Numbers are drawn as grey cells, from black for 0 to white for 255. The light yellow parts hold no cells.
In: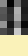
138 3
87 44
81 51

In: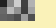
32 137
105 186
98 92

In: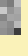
140 124
201 150
133 165

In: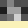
82 131
29 160
95 118

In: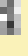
180 109
104 125
253 130

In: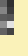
103 48
133 60
92 86

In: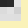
40 43
219 226
223 223

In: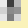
235 62
210 138
231 125
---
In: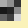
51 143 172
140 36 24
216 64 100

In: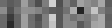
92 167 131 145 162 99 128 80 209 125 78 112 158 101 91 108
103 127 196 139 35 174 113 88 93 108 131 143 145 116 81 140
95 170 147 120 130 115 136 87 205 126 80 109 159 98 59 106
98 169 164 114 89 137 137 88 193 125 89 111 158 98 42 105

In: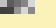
215 133 111 92 192
137 214 148 66 63

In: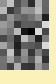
102 177 45 115 79 194 147
100 189 145 149 91 57 185
30 146 115 99 110 145 89
216 85 93 93 57 135 155
71 218 3 21 186 118 139
128 30 135 190 43 104 72
217 77 90 95 31 116 165
72 126 54 146 47 194 87
48 175 91 135 101 165 116
107 152 51 55 172 65 112

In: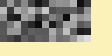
57 16 178 143 147 135 48 22 70 137 83 152 80
147 66 96 90 90 78 199 128 185 148 173 57 187
165 146 176 13 106 130 81 43 139 161 27 35 143
107 89 164 165 81 27 159 11 39 70 171 120 85
35 27 95 191 116 171 89 90 96 73 152 150 88
220 201 151 116 109 155 92 97 79 95 51 72 85

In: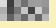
151 157 156 113 158 62 219
139 205 67 197 118 72 174
182 103 178 107 150 99 188
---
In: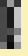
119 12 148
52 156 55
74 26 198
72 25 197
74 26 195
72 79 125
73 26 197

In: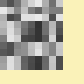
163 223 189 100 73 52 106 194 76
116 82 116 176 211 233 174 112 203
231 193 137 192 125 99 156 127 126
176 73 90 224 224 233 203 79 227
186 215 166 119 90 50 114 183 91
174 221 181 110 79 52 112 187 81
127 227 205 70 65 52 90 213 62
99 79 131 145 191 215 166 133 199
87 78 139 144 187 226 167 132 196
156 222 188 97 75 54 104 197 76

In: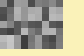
175 196 152 61 122 152 93 82 125
143 75 158 155 77 127 120 136 103
81 108 179 150 171 174 88 177 168
74 116 175 151 182 172 82 185 180
161 131 88 116 86 82 168 88 80
80 66 89 183 125 105 176 179 115
187 198 154 61 116 154 86 71 122

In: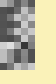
81 120 192 164 200
180 146 92 133 87
80 74 106 193 137
84 119 195 165 204
82 78 97 203 136
85 121 195 163 199
80 75 99 201 138
207 222 170 54 126
189 146 88 136 80
189 147 82 132 80

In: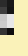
52 13
43 24
62 21
200 231
204 231

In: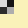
44 173
218 20
